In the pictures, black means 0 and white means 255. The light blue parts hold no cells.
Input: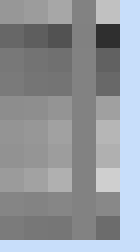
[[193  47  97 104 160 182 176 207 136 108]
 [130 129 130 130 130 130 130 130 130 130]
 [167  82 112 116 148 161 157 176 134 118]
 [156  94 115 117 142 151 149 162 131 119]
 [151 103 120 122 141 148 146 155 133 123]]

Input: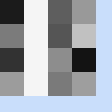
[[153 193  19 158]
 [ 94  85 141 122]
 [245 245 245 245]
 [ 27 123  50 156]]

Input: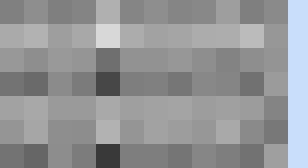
[[138 151 148 155 132 120 159]
 [127 187 142 113 156 138 114]
 [158 173 131 133 160 169 126]
 [136 172 142 136 157 151 134]
 [133 165 151 118 164 157 117]
 [142 162 146 128 162 162 126]
 [133 172 146 126 159 149 126]
 [176 216 111  71 169 178  57]
 [132 168 149 123 154 141 124]
 [127 158 153 139 154 142 141]
 [142 178 142 106 168 166 102]
 [128 170 152 115 162 149 115]]

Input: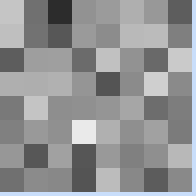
[[ 93 127 202 138 125 123 184 137]
 [152 187 105 207 109 161 143  92]
 [175 185 146 139 166 143 128 136]
 [155 140 193  84 149 176 153 188]
 [146 154 107 149 144 234  86  84]
 [ 44  87 159 177 142 144 161 136]
 [112 114 158 174 196 153  87 139]
 [197 191  93 175 121 128 151 112]]

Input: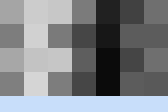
[[111  92 111  89]
 [ 65  92  69  92]
 [ 33  23  11  11]
 [123  70  94  70]
 [199 122 198 125]
 [204 209 195 213]
 [165 125 167 127]]

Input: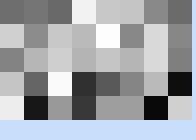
[[107 135 127  14 208]
 [137 217 217 186   9]
 [197 136 181 133 158]
 [200 253 197  89 158]
 [242 186 180  48  56]
 [105 200 207 250 153]
 [117 140 182 101  23]
 [110 208 131 197 237]]
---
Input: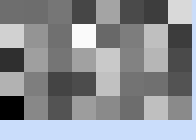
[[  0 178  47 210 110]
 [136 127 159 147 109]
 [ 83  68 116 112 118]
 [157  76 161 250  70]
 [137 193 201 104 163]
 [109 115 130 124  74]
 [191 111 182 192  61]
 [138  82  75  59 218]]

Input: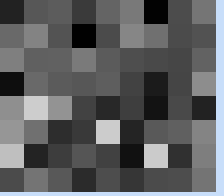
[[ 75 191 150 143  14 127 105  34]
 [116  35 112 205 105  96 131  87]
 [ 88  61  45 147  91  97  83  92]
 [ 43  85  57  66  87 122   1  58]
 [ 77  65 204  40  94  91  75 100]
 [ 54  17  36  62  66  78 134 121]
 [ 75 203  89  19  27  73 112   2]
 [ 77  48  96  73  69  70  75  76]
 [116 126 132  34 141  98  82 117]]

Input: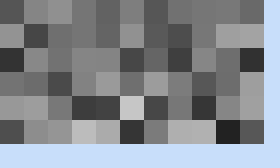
[[ 78 152 115  51 147  85]
 [141 157 108 136  70 133]
 [149 120  74 114 111 144]
 [188  61 130 133 117 117]
 [171  66 154 132 100  98]
 [ 53 198 111  71 145 126]
 [123  71 156 101  89  86]
 [175 119 124  63  77 113]
 [177  54  87 134 119 118]
 [ 34 134 109 110 159 120]
 [ 87 160 158  49 163 105]]

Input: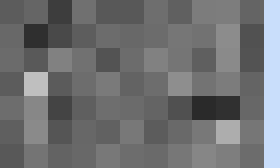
[[ 88  95 109  92 107 104  92]
 [116 138 135 191  89  47 101]
 [ 99  85  68  91 129  73  61]
 [104 103  95 109 113  93 112]
 [120  97 110 122  83 108  88]
 [109 120 107  99 108 104  88]
 [106  92 100 109 129 108 110]
 [119 105  80 142 117 118  96]
 [134 120  42 115  95 114 124]
 [126 173  48 124 138 140 125]
 [108 118 103 100  83  81 100]]

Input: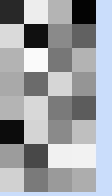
[[209 156  12 180 168 179 218  40]
 [122  72 212 216 107 249  16 237]
 [154 240 138 122 213 119 138 180]
 [173 242 191  92 149 179  96   3]]

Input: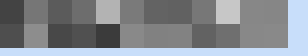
[[ 78  67]
 [141 118]
 [ 72  91]
 [ 80 109]
 [ 59 179]
 [137 122]
 [129  99]
 [130  97]
 [ 98 119]
 [111 199]
 [136 135]
 [137 134]]

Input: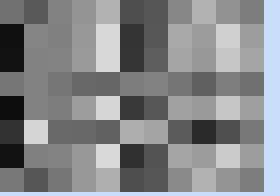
[[120  18  50  13 118  18  16 113]
 [ 85 128 213 129 129 129 133  89]
 [119 132 105 124 118 132 128 129]
 [153 152 103 158 104 154 153 148]
 [175 218  97 214 102 216 215 178]
 [ 78  49 174  56 124  53  52  78]
 [ 85  83 163  87 130  94  87  86]
 [138 165  91 161 117 165 168 135]
 [178 156  42 154  96 153 155 179]
 [147 202  80 198 126 198 207 146]
 [125 157 120 159 112 165 157 124]]
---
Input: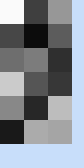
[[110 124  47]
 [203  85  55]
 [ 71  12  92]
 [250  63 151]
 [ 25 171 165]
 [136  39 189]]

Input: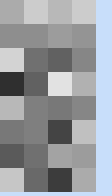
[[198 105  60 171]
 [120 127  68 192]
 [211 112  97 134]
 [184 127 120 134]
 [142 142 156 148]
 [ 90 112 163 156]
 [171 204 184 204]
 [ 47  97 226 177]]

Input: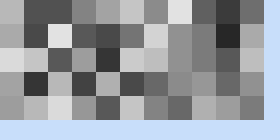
[[184  81  81 131 163 197 139 226  96  59 110]
 [218 197  88 157  53 203 190 145 123  88 190]
 [163  53 184  66 176  73 104 139 151 104 145]
 [157 184 218 151  88 197 131 104 176 157 123]
 [170  73 226  88  73 116 211 145 123  39 170]]

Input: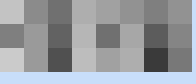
[[203 154  80 189 161 174  58 120]
 [127 154  98 182 112 167  92 133]
 [195 139 112 174 161 146 127 146]]

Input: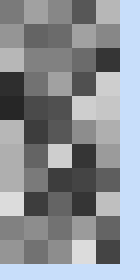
[[175 122  61  68  94]
 [ 38  74  80 206 198]
 [183  61  87 141 175]
 [220  61 100  53 191]
 [149 100 107 161 135]
 [129 141 114 155 100]
 [183 129 129 107  53]
 [122 161 135  87 183]
 [149 114 141 220  68]
 [ 46 114 161  80 206]
 [175 100 206  53 155]]

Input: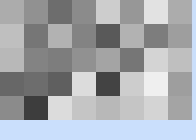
[[103 109  95 219  67 205 239 158]
 [171 144 109 138 205 151 226 171]
 [184 131 125 144 164 117 212 191]
 [191 117 178 131  89 178 125 158]
 [138  60 219 197 184 197 212 164]]

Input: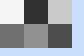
[[112 144  77]
 [245  48 201]]
